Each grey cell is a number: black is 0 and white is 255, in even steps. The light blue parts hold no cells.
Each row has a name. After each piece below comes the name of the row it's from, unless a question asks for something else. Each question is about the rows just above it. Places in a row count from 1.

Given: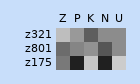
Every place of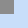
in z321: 4 5
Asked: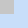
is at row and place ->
z175, 3
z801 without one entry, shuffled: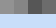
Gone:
[140]
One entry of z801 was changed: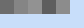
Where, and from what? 4, [86]
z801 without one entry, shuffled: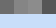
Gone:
[146]
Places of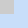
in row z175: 5
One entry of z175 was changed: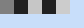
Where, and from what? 1, [121]

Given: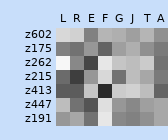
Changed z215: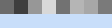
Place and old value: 6, [189]
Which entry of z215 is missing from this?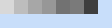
[107]

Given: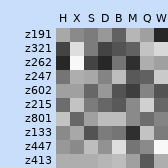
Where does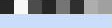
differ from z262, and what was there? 3, [68]
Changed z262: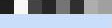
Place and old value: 1, [39]
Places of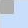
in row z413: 1 2 3 8
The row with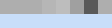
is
z413
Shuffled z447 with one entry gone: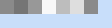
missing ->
[146]

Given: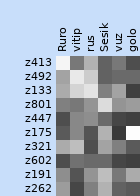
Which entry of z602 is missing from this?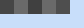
[113]
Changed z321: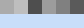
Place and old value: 4, [163]

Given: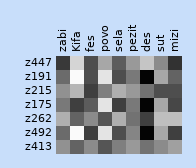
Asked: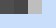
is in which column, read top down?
mizi
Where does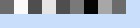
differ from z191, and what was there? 9, [99]
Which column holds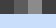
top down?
fes
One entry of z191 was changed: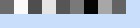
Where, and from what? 5, [78]
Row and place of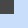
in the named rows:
z175, 9

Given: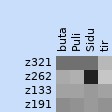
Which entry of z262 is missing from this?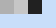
[170]
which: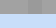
z133
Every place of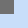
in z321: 1 2 3
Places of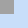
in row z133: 1 2 4
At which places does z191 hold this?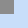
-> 1
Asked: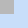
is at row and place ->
z321, 4

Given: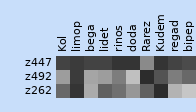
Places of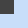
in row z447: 1 3 4 9
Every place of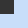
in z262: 2

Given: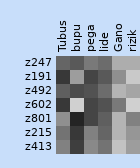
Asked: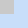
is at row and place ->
z191, 6
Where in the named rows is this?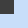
z413, 2
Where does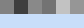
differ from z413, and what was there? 6, [157]
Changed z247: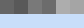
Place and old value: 6, [173]
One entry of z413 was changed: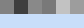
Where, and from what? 4, [115]

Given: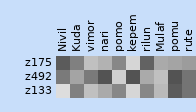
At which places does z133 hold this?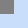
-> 2
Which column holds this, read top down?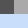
nari
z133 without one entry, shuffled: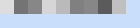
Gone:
[170]
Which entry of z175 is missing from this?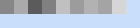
[98]
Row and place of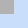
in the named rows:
z175, 4
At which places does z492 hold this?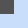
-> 4 6 9
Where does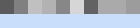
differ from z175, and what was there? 9, [164]

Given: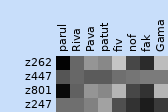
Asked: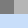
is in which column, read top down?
Gama
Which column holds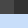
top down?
nof

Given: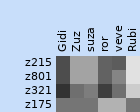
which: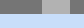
z175
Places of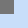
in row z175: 1 2 3 6
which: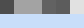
z215

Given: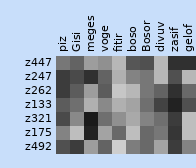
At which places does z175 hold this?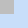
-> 2 6 10
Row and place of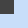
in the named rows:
z133, 8
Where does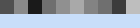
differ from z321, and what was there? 1, [74]
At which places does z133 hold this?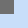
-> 2 7
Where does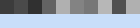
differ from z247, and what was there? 10, [183]
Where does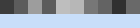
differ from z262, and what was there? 5, [198]
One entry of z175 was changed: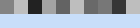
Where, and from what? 5, [105]

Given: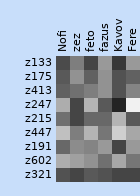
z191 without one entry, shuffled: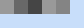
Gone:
[140]
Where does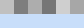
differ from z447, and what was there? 3, [180]
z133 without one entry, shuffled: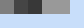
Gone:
[75]
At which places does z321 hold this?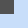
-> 1 4
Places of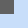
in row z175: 3 6
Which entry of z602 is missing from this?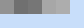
[160]

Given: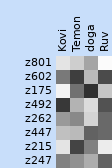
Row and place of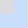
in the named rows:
z492, 3
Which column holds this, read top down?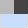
Temon
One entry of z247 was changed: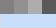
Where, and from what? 4, [98]

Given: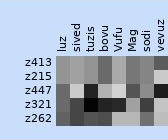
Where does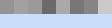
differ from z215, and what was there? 3, [148]
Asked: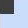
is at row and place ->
z321, 7
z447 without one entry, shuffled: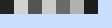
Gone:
[140]
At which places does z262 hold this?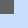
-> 1

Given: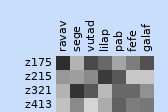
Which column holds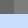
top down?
fefe
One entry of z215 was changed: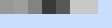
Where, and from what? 3, [138]
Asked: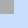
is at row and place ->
z413, 4

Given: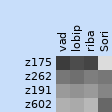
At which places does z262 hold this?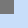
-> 1 4
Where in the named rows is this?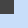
z175, 3

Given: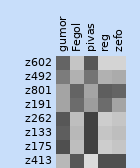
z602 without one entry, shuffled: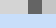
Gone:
[87]
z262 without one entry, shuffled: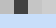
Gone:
[87]
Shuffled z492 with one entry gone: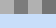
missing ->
[171]
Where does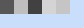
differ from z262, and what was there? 4, [205]
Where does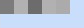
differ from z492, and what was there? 3, [116]

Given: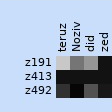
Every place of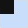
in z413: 1 2 3 4
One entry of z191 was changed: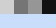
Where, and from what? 1, [200]

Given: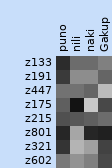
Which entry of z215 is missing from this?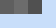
[87]
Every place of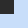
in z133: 1
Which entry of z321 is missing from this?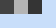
[160]
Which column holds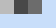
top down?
Gakup

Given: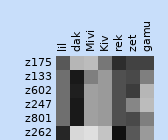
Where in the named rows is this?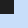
z602, 2
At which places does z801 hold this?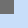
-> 1
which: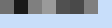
z133

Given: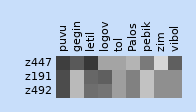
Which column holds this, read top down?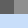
vibol
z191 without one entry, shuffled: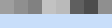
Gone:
[103]
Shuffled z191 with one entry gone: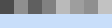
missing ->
[103]
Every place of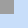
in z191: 5

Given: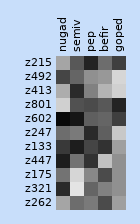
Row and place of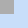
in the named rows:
z413, 1
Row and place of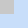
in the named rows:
z247, 5

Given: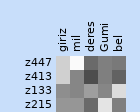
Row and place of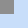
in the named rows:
z133, 1
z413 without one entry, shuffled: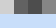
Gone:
[127]
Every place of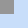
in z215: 1 2
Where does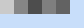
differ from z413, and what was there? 1, [208]
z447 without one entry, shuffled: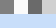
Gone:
[121]

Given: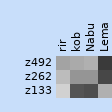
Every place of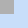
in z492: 3
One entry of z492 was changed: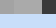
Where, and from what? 3, [176]
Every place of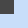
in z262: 4
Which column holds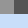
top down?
kob
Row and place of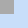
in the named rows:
z492, 2
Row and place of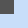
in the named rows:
z133, 2

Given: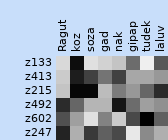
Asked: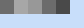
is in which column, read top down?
gipap
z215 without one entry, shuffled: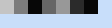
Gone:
[188]
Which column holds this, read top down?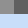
laluv

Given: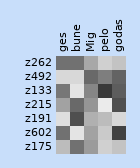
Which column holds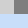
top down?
pelo
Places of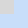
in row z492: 1 2
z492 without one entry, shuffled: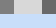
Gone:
[99]
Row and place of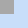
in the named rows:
z262, 3
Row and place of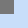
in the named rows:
z133, 1
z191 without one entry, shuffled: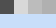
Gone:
[222]

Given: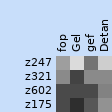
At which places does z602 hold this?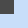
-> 1 2 3
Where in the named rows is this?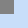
z602, 4
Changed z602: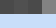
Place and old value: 2, [74]
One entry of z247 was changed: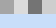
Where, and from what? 1, [158]
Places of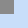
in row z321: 1 3 4

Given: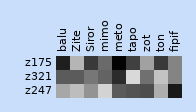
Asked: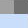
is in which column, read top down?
zot
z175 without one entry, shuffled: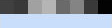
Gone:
[31]
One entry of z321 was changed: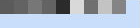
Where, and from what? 2, [91]
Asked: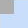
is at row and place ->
z247, 8
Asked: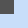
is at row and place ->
z247, 6

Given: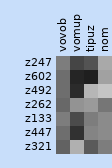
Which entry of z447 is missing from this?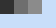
[132]
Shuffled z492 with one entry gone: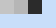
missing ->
[110]
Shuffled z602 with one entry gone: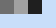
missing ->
[37]
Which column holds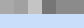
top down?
nom
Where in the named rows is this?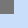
z262, 4
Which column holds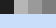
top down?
tipuz

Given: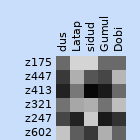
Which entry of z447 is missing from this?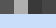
[182]
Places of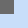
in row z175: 1 4 5
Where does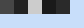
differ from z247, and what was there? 5, [50]
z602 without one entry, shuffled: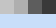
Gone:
[99]
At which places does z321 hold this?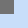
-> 1 4
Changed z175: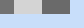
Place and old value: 1, [106]
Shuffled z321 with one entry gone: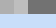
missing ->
[167]

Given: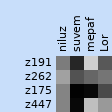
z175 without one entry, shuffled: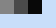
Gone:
[2]
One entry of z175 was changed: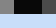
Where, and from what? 2, [2]
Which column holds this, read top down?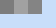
niluz
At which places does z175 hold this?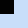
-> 2

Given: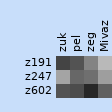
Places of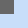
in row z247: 2
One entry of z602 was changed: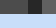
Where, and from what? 1, [83]
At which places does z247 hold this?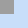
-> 4
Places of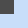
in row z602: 2
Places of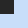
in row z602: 3
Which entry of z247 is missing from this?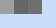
[164]
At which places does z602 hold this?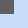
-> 4

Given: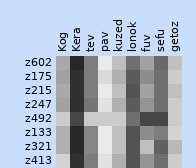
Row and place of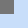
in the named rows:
z247, 3
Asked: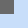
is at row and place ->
z602, 8
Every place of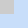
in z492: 1 3 4 5 9
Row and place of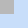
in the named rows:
z321, 9

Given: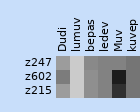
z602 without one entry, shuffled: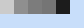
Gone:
[130]
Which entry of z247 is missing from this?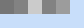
[137]

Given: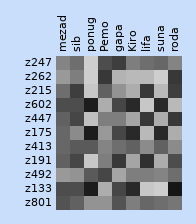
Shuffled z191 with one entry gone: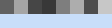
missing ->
[48]
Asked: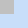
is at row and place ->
z447, 3
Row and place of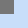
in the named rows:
z801, 9
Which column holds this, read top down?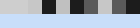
ponug
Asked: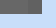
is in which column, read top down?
mezad
